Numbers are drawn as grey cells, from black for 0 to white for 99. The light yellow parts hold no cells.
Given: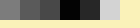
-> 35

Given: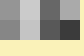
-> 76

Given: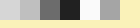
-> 74

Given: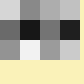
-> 94

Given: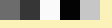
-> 21

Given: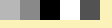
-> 53

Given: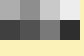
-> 32
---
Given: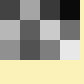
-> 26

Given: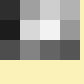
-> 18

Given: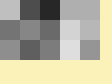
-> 74

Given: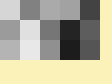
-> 83

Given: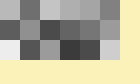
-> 72

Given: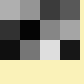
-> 68

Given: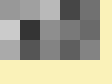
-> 59
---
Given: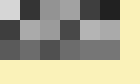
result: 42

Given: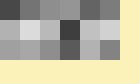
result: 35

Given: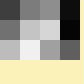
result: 93

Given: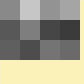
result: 30

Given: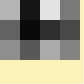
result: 34

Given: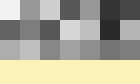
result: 55

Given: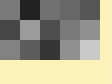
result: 21

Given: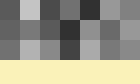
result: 66

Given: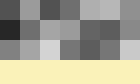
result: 36

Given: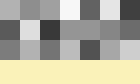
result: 32
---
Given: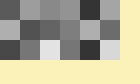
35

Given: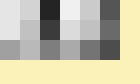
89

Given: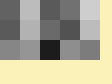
38

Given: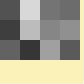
32

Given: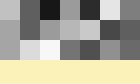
75

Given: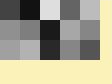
26

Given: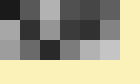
10
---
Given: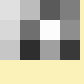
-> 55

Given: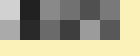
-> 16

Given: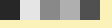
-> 15

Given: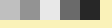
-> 74

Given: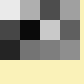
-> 37

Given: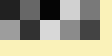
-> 61

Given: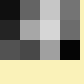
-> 42

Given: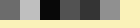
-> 74
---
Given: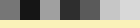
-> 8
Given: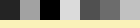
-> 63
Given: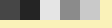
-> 14
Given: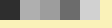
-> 68
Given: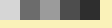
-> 42
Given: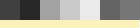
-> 15
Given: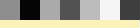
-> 2
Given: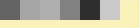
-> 64
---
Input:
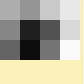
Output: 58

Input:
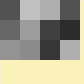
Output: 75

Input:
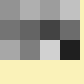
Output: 68

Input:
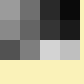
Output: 43

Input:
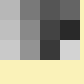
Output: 47

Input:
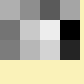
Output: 55
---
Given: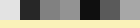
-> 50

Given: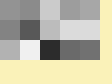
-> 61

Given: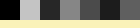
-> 29

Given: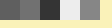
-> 44

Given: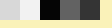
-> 38

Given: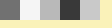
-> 72
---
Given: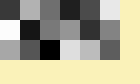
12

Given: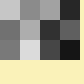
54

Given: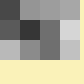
58

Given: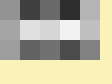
41

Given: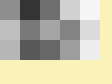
43

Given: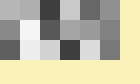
78

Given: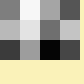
96

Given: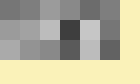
53

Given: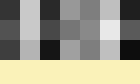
49

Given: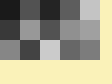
14
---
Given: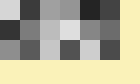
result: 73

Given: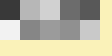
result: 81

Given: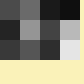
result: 26

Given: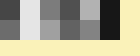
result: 48

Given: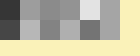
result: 54

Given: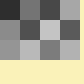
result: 76

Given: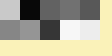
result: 38

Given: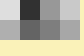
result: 59

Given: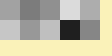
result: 56

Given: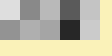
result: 72
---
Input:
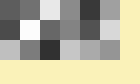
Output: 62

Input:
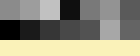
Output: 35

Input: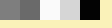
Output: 1

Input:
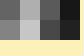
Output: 9

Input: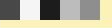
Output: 55

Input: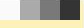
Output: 20
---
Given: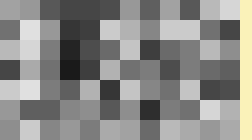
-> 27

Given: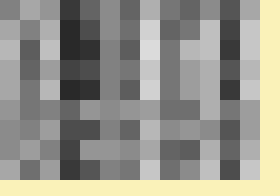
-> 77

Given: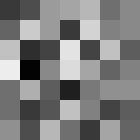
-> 53

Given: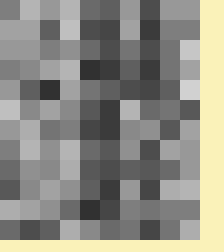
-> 49

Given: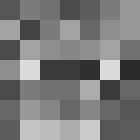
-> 59

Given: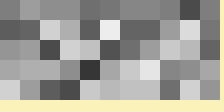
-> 46
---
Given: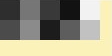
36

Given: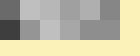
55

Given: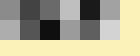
37

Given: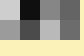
72

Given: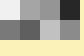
75

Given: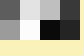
4

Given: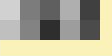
61
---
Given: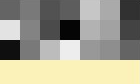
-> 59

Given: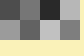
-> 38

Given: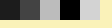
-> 73

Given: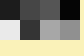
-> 20

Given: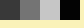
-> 45

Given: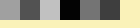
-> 1
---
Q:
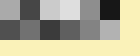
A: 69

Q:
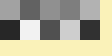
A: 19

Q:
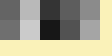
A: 64

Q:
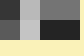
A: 14

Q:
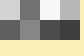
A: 24

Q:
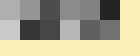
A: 44

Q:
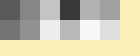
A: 86

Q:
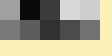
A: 44

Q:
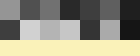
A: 8
